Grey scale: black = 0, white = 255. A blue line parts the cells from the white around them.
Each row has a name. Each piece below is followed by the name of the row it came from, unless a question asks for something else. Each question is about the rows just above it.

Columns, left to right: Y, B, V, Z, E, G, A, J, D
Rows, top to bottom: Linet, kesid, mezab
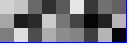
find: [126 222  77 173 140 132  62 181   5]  mezab
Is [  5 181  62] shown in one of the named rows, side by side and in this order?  no
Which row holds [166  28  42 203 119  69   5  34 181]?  kesid
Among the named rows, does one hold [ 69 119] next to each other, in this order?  no

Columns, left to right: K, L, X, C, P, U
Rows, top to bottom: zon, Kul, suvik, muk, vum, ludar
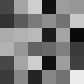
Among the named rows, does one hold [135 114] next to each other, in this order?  yes
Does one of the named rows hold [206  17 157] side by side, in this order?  yes
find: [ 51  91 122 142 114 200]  Kul

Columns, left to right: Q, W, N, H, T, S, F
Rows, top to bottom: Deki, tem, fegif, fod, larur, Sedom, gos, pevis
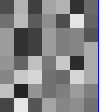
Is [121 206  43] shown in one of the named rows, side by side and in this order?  no
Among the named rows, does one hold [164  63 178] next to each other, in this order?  no
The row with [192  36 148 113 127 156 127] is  gos
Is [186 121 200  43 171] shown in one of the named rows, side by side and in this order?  no
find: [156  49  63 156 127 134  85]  fegif
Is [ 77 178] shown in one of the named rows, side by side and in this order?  yes
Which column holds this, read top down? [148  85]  N

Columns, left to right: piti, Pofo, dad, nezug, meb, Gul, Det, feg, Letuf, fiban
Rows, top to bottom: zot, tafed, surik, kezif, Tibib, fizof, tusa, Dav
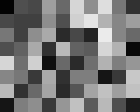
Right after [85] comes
[164]
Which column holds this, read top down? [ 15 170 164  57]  nezug

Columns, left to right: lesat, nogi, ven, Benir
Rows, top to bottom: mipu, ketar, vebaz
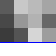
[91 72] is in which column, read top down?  lesat
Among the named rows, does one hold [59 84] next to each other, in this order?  yes
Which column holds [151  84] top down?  nogi
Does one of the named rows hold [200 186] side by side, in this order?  yes
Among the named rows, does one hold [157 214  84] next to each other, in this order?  no
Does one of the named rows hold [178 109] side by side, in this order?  no
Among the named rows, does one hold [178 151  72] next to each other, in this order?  no

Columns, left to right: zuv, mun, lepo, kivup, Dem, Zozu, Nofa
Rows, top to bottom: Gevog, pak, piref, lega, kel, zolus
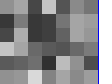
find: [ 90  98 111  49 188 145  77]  kel
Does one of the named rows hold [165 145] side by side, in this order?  no
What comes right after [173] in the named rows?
[56]
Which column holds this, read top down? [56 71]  zuv
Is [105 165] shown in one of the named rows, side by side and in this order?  no

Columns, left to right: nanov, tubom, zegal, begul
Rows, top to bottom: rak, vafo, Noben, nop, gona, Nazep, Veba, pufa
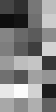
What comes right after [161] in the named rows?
[148]
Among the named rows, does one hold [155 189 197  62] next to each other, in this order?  no
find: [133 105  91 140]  Noben
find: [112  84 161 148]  Nazep
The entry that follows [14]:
[20]

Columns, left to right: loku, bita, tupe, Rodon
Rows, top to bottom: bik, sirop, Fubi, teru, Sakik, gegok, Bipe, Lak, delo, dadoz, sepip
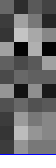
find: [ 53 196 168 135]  Fubi
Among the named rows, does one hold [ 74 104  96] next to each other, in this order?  yes
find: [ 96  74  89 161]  Sakik
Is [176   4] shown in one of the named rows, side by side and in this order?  yes
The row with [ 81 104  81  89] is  Lak
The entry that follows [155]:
[120]

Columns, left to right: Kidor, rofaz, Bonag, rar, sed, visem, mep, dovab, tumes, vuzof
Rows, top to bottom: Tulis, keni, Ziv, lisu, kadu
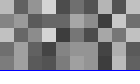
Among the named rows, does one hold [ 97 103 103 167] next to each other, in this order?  no
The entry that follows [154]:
[90]
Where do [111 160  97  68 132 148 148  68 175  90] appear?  lisu
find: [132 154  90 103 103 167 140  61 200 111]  keni

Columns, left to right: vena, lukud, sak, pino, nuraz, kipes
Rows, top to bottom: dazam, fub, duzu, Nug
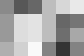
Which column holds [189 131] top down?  pino
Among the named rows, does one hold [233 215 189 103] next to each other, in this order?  no
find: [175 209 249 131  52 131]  Nug
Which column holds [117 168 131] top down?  kipes
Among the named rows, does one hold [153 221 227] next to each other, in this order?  yes

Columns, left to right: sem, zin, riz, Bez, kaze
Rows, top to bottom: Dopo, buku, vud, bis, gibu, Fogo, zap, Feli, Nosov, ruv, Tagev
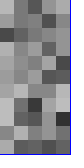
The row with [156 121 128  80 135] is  buku
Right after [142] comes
[128]
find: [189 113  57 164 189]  Feli

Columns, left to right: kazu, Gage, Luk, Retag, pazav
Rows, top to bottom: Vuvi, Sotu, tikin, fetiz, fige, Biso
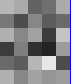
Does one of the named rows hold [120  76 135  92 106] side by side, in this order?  yes
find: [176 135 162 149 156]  Biso

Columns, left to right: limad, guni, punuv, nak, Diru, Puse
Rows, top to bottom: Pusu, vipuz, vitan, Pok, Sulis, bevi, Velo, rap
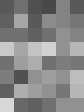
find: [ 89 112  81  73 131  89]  Pusu
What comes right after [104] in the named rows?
[96]
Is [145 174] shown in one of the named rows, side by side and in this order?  no
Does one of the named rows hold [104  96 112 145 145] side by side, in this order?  yes
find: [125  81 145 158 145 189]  bevi
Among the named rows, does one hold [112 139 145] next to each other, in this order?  no
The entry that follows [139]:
[131]

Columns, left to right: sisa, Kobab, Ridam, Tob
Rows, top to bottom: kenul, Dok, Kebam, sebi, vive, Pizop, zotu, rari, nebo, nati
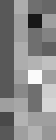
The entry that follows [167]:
[111]
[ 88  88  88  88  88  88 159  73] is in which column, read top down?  sisa
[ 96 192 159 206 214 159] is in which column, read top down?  Tob
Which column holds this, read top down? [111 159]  Ridam
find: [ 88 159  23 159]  Dok
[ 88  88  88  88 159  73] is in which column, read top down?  sisa

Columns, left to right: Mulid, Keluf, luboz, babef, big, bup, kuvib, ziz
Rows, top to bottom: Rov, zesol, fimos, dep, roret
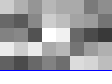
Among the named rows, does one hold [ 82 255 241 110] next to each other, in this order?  no
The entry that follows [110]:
[220]
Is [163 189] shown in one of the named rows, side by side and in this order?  no

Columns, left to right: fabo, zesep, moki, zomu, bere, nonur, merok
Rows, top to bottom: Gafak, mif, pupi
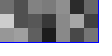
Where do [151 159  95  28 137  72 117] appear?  pupi
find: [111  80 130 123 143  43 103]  Gafak
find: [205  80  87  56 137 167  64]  mif
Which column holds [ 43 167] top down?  nonur

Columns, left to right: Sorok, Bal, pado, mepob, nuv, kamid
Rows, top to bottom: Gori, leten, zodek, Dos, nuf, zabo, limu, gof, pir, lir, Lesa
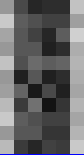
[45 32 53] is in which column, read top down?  nuv
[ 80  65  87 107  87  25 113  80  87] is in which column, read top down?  pado
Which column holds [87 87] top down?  Bal

